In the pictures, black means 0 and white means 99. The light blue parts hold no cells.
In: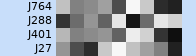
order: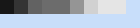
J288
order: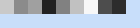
J764
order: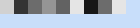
J288
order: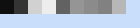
J401
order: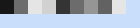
J288
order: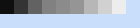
J401
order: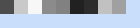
J764

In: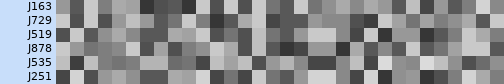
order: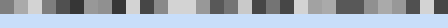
J251
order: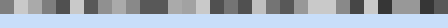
J519
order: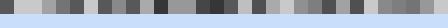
J878
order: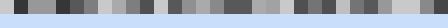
J519

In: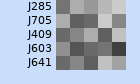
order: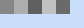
J409
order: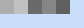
J409
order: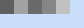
J641
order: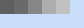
J409

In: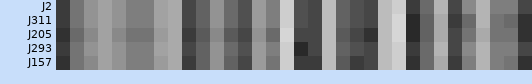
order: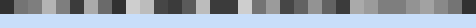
J157
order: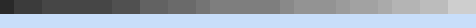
J293
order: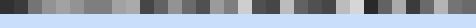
J311

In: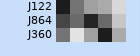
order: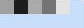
J360
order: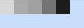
J122
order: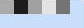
J360
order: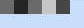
J864

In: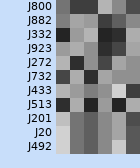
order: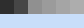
J923
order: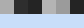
J332
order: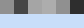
J732

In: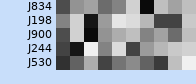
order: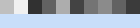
J530
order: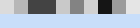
J198
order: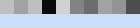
J834
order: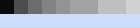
J834
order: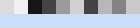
J244
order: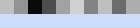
J900
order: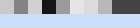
J198

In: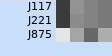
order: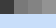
J117
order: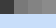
J221
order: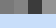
J117

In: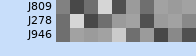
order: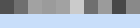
J946
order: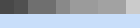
J946
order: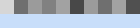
J809
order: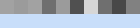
J809
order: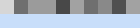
J278
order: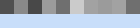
J946
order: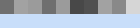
J278

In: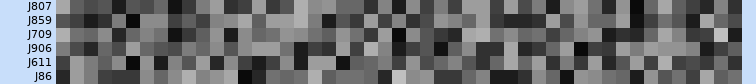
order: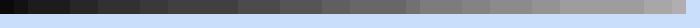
J807
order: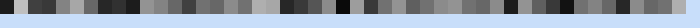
J709
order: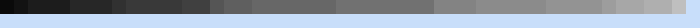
J709
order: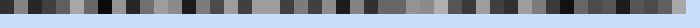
J807
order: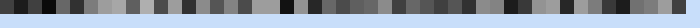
J906

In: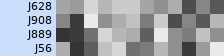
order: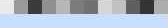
J56
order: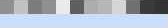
J889
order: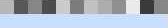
J908
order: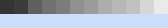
J56
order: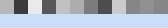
J908

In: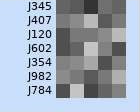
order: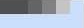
J602
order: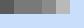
J407
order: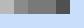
J120
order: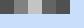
J602
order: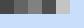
J784
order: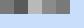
J407

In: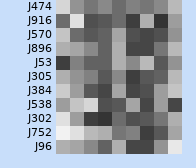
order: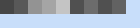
J570
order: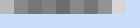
J474
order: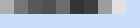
J302
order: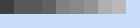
J305
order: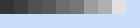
J302
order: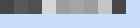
J538
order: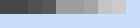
J384

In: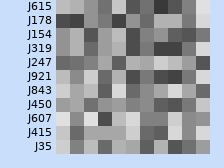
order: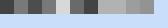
J319
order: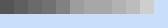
J247
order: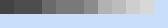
J921
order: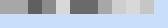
J415
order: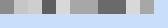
J415
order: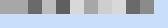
J843
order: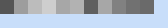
J247

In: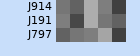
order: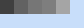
J797
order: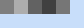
J914
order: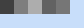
J914

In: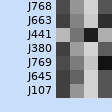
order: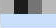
J441
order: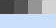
J107

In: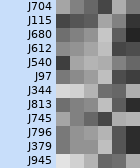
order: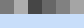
J704
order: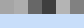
J540
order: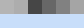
J745

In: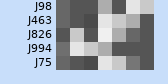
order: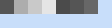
J463
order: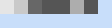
J98
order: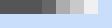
J826
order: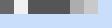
J826
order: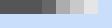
J98

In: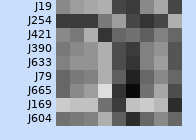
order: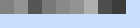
J390
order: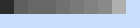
J604

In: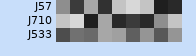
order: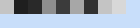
J57
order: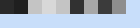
J57
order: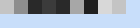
J710
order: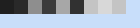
J57
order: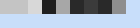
J710
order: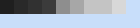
J57

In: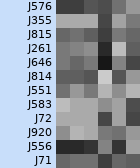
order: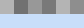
J551
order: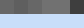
J71
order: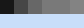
J646
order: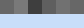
J815

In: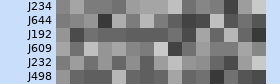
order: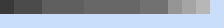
J192
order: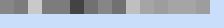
J234
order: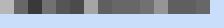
J498
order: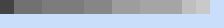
J234
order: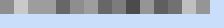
J232
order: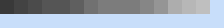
J644
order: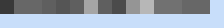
J498

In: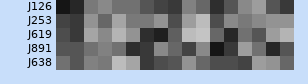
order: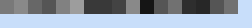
J126
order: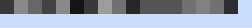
J891
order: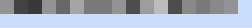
J253
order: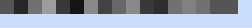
J891
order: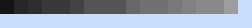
J126

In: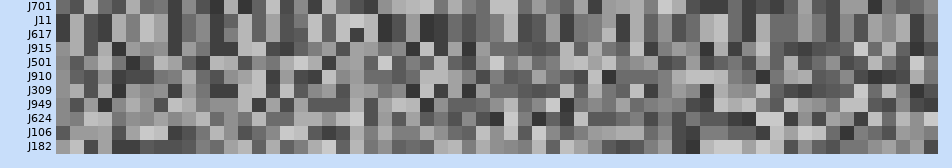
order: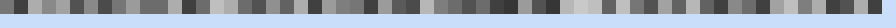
J11
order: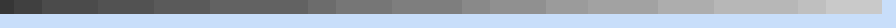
J501

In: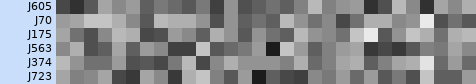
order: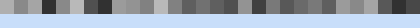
J605
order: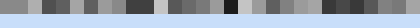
J563
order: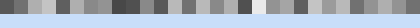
J175

